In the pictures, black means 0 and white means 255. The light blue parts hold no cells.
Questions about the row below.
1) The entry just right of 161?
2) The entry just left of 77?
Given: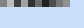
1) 49
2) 34
